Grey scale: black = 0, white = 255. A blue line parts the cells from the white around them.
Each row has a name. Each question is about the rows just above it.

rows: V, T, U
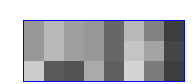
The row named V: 152 184 158 152 103 184 130 61
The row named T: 152 184 158 152 103 196 164 69

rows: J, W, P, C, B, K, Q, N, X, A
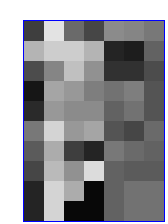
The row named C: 22 165 152 126 114 126 84
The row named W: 180 205 205 180 36 29 98
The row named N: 70 186 145 220 98 91 91
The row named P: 76 133 192 145 49 49 76

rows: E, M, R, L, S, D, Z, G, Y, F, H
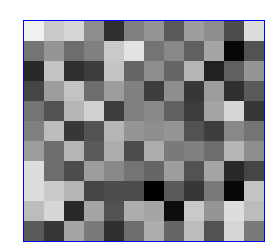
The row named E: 240 201 214 142 47 128 149 90 157 142 76 221
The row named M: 116 149 109 128 201 227 116 136 96 165 7 82
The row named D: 128 188 55 82 181 149 142 149 82 61 136 116
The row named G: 221 109 76 157 136 116 102 157 82 165 41 69
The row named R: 41 195 47 61 195 102 142 102 181 33 96 149

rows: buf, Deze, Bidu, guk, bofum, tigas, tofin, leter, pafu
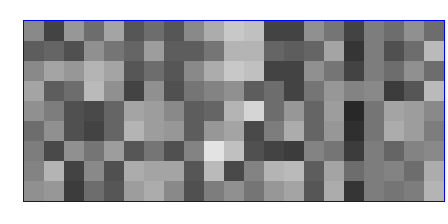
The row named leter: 131 180 67 137 80 172 164 164 86 186 73 131 180 186 93 164 109 125 131
 109 172
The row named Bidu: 137 164 151 180 164 86 109 86 137 172 200 192 67 67 144 117 67 125 109
 144 109
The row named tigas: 109 144 80 67 101 180 157 151 93 151 164 73 125 172 101 151 47 117 172
 157 125
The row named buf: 137 67 151 109 164 86 109 86 137 172 200 192 67 67 144 117 67 125 109
 144 109
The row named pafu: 144 151 60 109 86 157 172 137 80 125 144 117 151 164 86 172 53 125 117
 125 180
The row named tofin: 125 73 144 117 157 86 117 80 131 227 192 80 67 60 131 117 60 125 101 131
 137

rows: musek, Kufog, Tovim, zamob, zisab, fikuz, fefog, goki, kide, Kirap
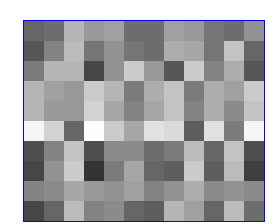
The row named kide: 131 139 166 153 146 160 131 146 173 139 146 139
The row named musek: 102 109 181 153 160 109 109 160 153 117 109 146
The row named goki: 70 146 203 51 123 166 102 94 203 94 187 63
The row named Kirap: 70 102 187 131 139 102 94 181 160 102 187 109
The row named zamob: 181 160 153 203 181 123 173 195 123 173 160 203
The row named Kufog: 86 131 187 117 146 117 109 173 166 117 195 102
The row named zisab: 181 153 153 210 166 131 166 195 131 173 139 195

